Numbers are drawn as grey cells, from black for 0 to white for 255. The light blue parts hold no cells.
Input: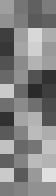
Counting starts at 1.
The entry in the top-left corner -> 159
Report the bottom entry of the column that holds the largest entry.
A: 145
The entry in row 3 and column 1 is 62
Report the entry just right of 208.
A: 153
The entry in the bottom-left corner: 124
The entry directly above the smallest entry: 82
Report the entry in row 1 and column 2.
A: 117
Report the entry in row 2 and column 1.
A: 145
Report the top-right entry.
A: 124
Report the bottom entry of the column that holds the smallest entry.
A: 145
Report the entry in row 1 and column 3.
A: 96

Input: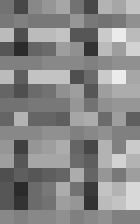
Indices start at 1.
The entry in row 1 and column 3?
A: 136
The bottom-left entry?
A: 136
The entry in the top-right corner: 195
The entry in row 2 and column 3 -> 120
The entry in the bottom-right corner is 128
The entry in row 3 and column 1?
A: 187
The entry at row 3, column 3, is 187
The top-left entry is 114
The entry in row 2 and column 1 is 120
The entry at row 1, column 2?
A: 71

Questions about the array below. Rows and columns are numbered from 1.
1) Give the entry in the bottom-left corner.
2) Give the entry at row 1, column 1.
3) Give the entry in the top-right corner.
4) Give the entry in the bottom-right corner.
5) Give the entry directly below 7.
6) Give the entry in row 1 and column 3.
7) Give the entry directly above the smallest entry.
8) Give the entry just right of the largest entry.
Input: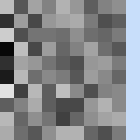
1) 171
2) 190
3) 143
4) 123
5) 48
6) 163
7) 205
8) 64

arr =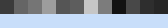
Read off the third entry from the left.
117
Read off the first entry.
59
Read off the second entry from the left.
101
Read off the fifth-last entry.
124

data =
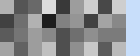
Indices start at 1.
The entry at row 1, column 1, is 178
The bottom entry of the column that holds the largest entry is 192
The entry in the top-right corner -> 206
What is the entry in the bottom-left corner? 164
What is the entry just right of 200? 91
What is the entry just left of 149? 129
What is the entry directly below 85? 111
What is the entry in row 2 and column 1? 65
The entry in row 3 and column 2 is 117
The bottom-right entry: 186
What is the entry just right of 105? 220

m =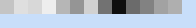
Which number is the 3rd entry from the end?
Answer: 130
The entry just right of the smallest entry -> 107
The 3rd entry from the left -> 216
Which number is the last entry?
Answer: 175

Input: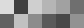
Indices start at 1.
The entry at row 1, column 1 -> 220
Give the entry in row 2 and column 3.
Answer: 140
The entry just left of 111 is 161
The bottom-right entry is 146

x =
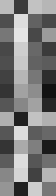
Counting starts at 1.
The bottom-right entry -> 119
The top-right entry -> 182
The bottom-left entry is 149
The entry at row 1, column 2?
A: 59
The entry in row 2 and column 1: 78
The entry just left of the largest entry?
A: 119
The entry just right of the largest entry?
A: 72
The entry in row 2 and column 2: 221
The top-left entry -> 188
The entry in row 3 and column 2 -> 229
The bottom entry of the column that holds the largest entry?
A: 32
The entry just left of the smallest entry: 141
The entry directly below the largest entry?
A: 206
